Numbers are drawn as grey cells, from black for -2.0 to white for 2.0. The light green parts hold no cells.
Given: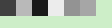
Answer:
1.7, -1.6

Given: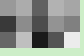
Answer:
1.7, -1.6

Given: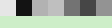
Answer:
1.6, -1.7

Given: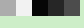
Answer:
1.8, -1.9

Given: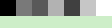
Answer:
2.0, -2.0

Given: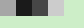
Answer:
1.2, -1.6

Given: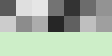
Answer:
1.6, -1.4

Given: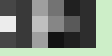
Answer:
1.7, -1.7

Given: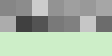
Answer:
1.2, -1.0

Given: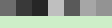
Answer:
1.0, -1.4
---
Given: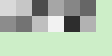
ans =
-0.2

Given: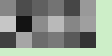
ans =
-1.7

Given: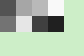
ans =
1.6

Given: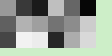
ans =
0.8

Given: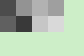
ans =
-1.1

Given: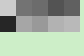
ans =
0.6

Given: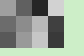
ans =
0.2
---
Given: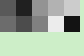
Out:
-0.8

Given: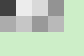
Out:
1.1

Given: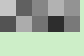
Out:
0.7

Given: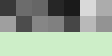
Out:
-0.8

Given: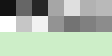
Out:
1.1

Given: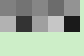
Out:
-1.2
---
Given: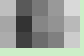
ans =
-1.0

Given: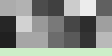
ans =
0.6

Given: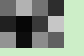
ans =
-1.8

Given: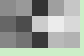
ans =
-0.2

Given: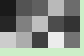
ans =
0.7

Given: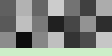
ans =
-1.8

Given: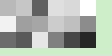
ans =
-0.6

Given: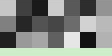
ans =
0.4
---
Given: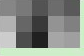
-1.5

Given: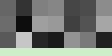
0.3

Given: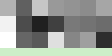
0.1

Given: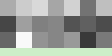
0.4

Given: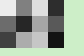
0.7

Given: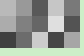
1.2

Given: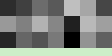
-2.0

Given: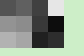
0.6

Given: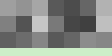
-0.4
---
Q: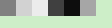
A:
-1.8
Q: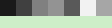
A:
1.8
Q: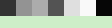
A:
1.9
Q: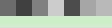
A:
0.6
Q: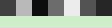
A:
-0.7
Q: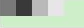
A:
0.9
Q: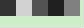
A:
-1.5
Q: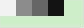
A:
-0.4
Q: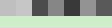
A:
0.3
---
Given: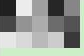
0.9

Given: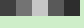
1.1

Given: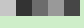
-0.3

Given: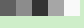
-1.2

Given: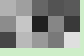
0.4

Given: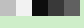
-1.8

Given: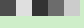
-1.2
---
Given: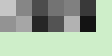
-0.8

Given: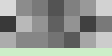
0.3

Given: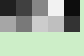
0.1

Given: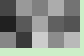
0.6

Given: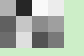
0.2

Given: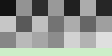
1.0
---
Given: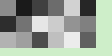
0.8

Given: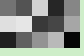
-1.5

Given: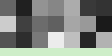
-0.7

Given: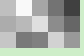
1.1

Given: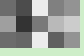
-0.3

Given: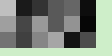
-0.2

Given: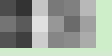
-0.7

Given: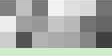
1.2

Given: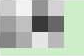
0.1

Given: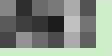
-0.9
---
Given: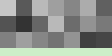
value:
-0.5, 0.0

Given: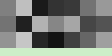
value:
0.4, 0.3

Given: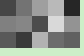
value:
-1.4, -0.6

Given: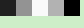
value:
-2.0, -1.5

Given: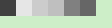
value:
-0.4, -1.0

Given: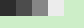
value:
1.7, -1.3

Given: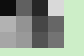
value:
1.4, 0.6
